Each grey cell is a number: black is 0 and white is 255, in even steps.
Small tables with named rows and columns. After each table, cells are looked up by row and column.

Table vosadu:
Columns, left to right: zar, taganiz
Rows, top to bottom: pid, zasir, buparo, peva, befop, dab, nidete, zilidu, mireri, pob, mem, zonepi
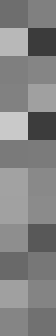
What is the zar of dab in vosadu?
122
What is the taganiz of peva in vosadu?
160
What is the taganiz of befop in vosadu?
60
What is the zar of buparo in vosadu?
127
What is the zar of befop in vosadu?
201
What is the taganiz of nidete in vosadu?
137
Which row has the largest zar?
befop

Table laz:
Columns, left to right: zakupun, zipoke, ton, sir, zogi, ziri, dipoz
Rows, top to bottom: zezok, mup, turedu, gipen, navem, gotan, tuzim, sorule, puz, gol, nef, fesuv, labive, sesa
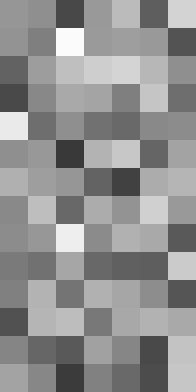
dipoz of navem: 140
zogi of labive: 134
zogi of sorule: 147
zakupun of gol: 122
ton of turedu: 191
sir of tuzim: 99
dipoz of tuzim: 181
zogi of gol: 96
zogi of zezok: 187
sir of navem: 113
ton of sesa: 59

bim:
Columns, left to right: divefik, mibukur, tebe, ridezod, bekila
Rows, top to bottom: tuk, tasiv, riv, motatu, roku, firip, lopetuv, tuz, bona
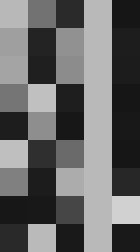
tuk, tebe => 42
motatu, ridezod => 185
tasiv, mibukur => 35
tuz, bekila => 209
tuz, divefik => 23
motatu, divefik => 117
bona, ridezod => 185
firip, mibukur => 47
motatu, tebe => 30
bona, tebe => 25
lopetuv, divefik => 128
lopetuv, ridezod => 185
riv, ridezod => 185
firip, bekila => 22
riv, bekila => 28
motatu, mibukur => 192
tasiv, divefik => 159
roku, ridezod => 185
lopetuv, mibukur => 28
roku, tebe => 23
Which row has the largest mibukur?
motatu

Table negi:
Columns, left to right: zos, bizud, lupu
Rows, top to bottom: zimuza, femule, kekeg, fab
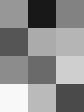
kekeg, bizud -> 106
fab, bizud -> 186
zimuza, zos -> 151
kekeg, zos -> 140
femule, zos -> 85
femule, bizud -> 171
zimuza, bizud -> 24
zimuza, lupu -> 130
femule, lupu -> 181
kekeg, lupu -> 207
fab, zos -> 248
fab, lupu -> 74
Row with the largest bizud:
fab

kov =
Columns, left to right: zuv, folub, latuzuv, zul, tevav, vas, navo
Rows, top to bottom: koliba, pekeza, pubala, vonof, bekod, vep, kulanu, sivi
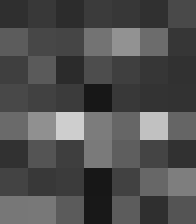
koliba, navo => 73
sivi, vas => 47
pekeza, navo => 54
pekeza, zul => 115
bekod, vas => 193
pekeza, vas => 108
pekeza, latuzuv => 69
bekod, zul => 124
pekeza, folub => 71
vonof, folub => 65
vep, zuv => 49
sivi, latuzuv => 91
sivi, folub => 120
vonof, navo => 50
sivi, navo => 84

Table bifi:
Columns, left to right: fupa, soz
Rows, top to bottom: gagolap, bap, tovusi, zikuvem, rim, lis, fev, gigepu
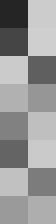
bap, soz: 207
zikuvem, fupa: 177
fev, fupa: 193
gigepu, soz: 174
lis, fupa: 100
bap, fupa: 69

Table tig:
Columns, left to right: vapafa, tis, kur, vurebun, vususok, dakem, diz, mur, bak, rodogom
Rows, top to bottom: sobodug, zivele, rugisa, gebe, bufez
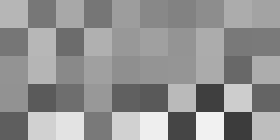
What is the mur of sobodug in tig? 141
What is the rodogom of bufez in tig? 190
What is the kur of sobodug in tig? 168
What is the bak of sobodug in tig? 172
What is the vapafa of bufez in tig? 94
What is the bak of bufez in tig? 60
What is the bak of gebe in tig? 205
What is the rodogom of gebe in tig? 100
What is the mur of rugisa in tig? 171
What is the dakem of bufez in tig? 238
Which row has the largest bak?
gebe

